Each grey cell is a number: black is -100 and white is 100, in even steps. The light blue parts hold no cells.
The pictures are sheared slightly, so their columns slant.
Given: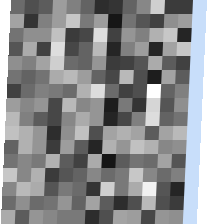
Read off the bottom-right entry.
12
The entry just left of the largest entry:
-38
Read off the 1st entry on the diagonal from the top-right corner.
-54
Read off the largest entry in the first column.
56
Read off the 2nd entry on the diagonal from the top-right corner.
12
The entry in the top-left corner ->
-16
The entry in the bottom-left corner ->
34
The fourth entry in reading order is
23
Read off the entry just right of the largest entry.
-22
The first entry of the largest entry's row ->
-49
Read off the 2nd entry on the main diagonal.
-59
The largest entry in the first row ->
62
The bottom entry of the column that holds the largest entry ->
-44
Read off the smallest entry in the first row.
-65
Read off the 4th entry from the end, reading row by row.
23
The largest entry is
100
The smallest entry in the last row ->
-65
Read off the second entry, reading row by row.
-38
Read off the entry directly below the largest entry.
68
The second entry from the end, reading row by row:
17
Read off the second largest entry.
89

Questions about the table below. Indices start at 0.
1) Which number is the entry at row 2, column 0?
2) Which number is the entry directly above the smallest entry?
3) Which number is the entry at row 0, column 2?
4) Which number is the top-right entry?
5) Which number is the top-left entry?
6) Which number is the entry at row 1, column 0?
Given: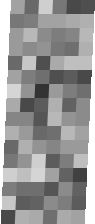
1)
21
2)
-13
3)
62
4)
-38
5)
27
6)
-7

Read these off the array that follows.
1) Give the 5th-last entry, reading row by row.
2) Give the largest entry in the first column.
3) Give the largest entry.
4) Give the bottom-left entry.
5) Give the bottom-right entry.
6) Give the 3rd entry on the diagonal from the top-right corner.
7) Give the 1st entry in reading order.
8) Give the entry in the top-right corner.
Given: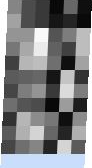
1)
-13
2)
27
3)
95
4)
-45
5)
-29
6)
-34
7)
4
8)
-88

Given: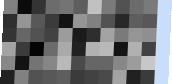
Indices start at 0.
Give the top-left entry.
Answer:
1
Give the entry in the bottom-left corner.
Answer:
-74
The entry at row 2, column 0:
-59
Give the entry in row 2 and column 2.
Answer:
-36
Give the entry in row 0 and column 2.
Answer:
-59
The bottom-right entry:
-54
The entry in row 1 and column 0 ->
-64
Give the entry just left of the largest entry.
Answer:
22
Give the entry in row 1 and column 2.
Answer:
-31
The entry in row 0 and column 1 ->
-91
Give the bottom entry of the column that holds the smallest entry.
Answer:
-36
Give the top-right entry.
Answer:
-4
